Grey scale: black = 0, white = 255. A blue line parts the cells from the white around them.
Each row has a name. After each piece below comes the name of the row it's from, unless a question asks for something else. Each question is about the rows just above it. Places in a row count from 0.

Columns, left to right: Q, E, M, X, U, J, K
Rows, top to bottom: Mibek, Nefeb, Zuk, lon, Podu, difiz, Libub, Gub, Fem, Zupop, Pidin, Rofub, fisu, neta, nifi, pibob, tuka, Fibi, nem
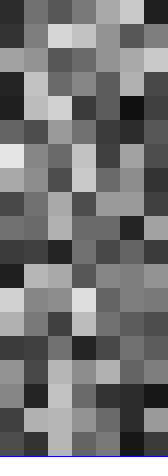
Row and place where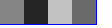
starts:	tuka, 0
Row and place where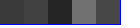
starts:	Pidin, 0
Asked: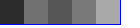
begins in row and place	Mibek, 0
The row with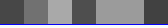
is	Fem
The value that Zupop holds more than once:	[106]

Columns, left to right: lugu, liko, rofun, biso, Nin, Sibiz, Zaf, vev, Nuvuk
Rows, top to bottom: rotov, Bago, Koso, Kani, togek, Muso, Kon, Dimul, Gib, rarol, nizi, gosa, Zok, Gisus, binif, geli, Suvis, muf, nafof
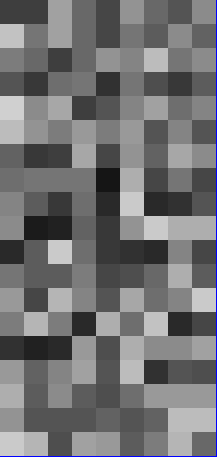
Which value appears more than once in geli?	[84]
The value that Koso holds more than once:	[104]
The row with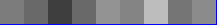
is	Koso
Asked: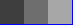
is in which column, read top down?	rofun
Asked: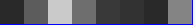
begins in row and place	nizi, 0
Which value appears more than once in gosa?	[92]

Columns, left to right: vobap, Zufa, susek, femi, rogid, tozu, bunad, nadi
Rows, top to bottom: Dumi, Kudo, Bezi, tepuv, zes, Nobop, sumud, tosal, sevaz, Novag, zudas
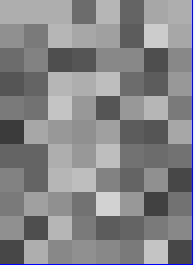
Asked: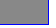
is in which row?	Bezi
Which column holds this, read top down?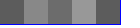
tozu
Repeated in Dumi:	[174]
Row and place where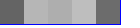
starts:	tepuv, 1
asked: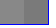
zudas

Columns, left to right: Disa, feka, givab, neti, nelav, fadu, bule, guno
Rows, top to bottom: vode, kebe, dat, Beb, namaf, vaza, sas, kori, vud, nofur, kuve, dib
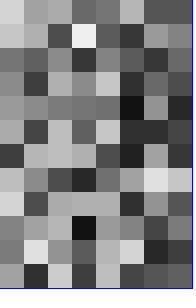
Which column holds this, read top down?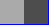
givab
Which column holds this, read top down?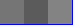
nelav
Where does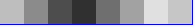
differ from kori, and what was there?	3, [40]

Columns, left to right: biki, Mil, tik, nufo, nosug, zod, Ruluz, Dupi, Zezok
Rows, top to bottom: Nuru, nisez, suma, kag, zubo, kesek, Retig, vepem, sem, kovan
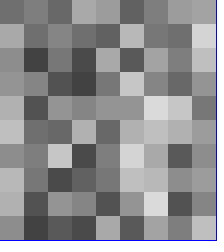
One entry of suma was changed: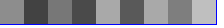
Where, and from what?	6, [163]
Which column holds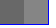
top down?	tik
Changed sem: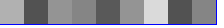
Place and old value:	4, [82]
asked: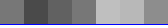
vepem
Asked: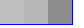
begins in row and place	vepem, 5
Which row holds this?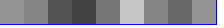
kag

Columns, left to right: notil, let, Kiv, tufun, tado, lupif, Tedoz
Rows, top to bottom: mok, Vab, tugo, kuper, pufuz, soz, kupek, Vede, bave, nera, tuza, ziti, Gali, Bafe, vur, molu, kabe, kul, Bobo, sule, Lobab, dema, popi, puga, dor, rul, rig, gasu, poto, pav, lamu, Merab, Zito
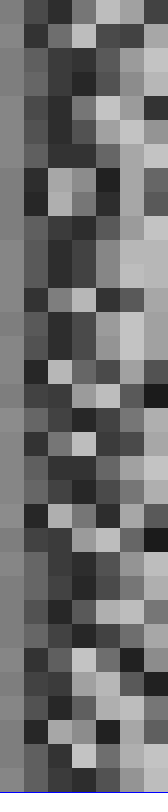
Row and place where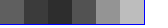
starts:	Zito, 1
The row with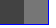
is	kul
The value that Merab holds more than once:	[195]

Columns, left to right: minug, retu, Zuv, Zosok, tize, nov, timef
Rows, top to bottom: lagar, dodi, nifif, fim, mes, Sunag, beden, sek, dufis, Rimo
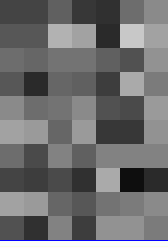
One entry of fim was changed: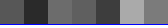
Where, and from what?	2, [102]
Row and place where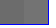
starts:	mes, 1
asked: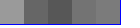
dufis
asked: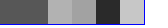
dodi
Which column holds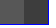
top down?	Zosok
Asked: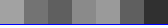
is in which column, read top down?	Zosok

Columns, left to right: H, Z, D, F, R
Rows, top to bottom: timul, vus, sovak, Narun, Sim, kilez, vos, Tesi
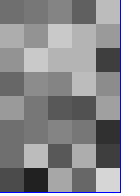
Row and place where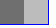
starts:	vos, 0
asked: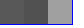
Sim
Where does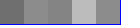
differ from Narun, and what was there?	0, [103]
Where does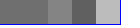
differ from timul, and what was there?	1, [119]
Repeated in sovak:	[180]
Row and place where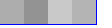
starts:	vus, 0

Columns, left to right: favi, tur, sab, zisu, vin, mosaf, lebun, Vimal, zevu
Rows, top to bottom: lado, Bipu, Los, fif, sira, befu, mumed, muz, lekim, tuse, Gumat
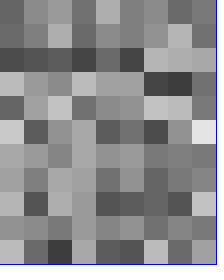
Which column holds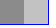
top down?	sab
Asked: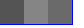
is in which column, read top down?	Vimal
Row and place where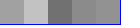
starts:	sira, 1
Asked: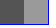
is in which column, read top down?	tur
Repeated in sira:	[194]
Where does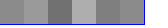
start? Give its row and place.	lado, 1

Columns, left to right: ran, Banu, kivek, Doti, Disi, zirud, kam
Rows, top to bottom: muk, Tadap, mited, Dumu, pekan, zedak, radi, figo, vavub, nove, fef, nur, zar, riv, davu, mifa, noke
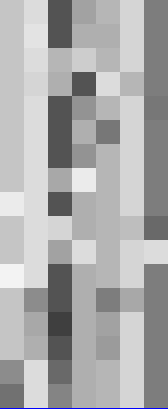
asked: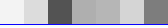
nur
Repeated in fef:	[220]
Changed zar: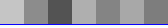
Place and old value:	4, [125]

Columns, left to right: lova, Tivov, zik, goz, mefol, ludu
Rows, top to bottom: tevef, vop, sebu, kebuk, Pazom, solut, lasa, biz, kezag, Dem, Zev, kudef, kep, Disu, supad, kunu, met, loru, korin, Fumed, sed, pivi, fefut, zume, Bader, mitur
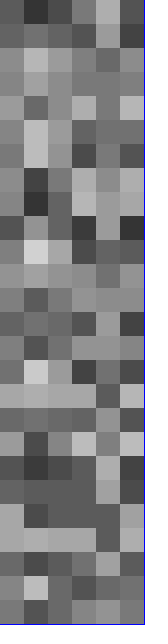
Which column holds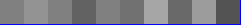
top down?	lova
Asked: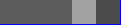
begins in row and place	sed, 1
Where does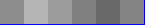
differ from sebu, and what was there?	5, [140]
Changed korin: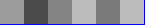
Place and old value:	4, [127]
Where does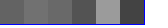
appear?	Disu
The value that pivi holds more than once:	[91]
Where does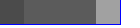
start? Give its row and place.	pivi, 1

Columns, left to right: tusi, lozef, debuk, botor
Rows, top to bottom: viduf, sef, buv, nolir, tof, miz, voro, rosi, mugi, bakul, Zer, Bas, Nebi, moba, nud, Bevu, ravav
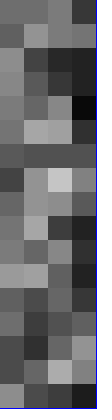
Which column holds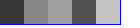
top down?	debuk
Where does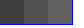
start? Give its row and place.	moba, 1
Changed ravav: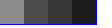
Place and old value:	2, [61]
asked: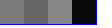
tof
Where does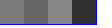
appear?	Zer

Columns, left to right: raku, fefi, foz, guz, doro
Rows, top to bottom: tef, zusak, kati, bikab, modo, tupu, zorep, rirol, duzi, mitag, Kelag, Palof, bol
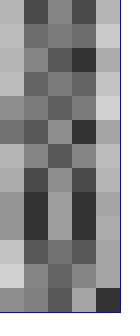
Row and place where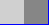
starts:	Palof, 0
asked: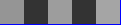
duzi
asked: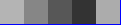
kati
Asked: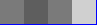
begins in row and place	modo, 1
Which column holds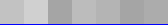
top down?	doro

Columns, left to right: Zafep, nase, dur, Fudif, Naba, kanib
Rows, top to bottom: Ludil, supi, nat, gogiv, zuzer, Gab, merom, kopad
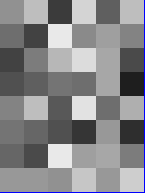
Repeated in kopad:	[152]
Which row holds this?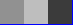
Ludil

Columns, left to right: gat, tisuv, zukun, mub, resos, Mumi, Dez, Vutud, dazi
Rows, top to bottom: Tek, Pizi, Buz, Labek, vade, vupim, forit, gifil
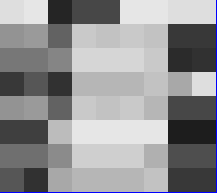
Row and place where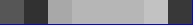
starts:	gifil, 0
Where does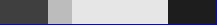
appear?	vupim
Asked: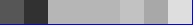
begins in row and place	Labek, 1
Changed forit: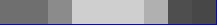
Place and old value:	8, [78]
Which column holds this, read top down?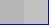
resos

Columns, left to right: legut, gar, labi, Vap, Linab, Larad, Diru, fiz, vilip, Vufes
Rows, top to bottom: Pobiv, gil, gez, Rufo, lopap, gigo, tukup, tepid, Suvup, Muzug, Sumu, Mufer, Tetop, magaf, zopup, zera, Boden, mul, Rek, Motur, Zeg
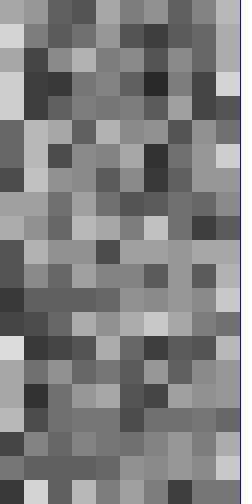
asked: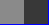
tepid
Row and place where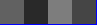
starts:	Rufo, 5
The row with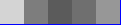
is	gil

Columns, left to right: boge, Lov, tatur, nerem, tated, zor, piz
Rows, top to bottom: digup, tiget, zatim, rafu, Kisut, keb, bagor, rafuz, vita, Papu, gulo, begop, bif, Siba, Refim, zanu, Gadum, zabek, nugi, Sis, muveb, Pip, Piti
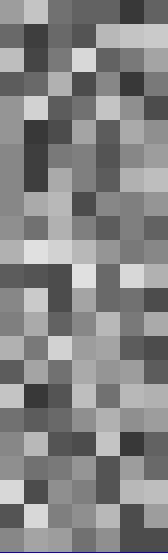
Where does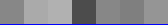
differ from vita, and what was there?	2, [184]
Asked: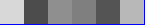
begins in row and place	muveb, 0
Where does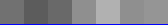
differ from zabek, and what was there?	6, [157]
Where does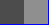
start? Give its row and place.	muveb, 1
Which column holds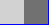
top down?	tatur

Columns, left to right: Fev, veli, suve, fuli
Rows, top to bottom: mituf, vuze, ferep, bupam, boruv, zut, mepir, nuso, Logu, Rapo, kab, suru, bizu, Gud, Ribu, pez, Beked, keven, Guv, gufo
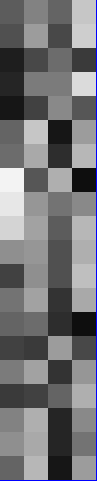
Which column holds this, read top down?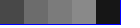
suve
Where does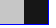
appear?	zut
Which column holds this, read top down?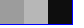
fuli
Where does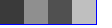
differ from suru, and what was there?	0, [65]
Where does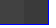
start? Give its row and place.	Ribu, 0

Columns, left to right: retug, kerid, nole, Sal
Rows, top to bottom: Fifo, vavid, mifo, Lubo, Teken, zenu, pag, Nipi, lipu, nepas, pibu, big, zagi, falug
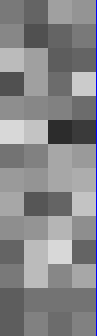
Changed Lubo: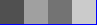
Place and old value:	2, [108]
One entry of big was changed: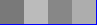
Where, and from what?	3, [167]
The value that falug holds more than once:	[129]
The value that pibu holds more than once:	[100]
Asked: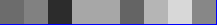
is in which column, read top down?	nole

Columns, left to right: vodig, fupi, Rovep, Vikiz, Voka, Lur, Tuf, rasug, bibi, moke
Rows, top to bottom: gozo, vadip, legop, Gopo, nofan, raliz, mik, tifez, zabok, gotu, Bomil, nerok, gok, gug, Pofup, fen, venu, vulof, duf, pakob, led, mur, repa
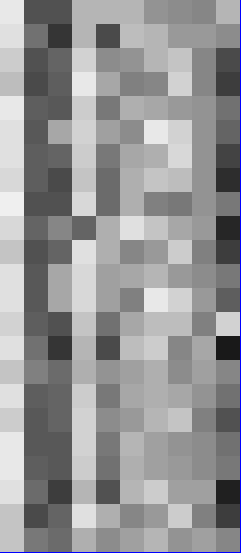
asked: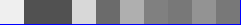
zabok
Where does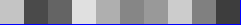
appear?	mur
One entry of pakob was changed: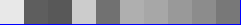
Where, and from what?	6, [160]
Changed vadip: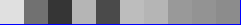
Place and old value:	8, [153]
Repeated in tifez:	[196]
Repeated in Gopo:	[134]
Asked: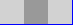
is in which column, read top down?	rasug

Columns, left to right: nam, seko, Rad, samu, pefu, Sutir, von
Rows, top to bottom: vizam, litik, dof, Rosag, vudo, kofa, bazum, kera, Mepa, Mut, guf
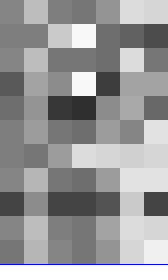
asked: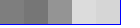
vizam
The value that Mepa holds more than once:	[68]
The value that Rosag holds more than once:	[163]
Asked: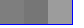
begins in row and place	bazum, 0
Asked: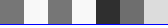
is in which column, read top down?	samu
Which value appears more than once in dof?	[118]

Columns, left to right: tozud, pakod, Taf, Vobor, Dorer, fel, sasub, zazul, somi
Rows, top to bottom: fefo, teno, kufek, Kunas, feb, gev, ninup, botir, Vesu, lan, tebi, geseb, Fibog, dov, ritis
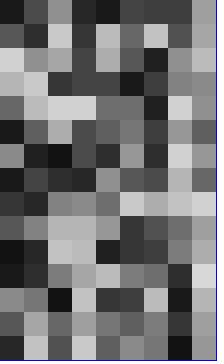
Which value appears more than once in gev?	[95]
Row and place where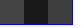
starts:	Kunas, 4

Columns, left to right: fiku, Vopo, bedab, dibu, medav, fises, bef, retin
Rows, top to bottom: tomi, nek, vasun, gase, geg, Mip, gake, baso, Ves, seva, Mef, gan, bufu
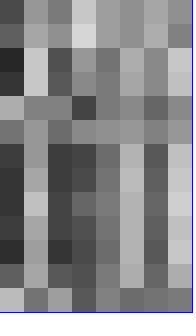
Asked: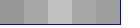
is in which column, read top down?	Vopo
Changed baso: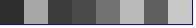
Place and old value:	0, [53]

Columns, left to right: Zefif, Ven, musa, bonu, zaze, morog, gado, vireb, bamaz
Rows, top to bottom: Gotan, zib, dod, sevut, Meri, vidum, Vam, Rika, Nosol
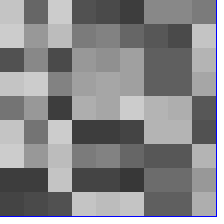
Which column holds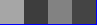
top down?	zaze
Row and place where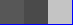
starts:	zib, 6
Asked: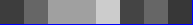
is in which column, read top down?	morog
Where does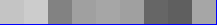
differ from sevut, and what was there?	6, [95]

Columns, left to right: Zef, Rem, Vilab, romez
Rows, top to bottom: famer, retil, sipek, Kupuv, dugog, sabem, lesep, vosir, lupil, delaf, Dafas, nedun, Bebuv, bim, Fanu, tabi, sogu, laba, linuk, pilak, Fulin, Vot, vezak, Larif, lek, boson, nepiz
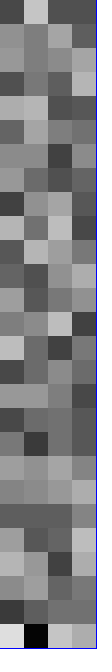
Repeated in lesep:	[139]
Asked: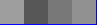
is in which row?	Bebuv
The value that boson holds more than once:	[113]
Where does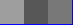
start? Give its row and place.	Bebuv, 0
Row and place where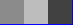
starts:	bim, 1

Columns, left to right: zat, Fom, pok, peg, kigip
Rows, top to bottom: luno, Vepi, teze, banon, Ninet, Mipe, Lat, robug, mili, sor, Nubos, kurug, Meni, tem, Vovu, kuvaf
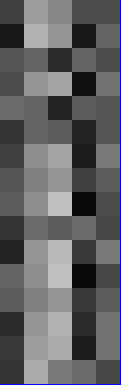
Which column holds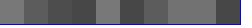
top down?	kigip
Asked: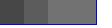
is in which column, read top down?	kigip
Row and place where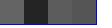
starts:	Ninet, 1

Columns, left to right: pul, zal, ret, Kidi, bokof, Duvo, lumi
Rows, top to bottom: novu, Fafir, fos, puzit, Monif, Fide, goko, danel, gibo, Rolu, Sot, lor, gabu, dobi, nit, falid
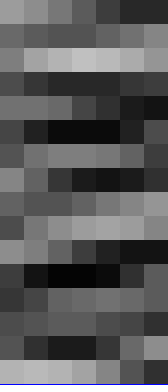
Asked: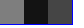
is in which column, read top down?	zal
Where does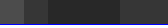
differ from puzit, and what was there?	6, [61]
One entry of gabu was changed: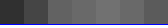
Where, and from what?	0, [54]

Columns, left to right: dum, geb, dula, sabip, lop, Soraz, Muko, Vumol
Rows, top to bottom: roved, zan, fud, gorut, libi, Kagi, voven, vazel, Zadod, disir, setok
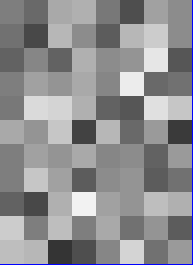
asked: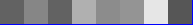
fud
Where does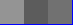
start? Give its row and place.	vazel, 5

